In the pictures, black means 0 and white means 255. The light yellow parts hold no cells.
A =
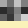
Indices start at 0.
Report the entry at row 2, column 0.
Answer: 96
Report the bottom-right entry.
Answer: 207
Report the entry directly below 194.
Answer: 127
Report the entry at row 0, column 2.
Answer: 194
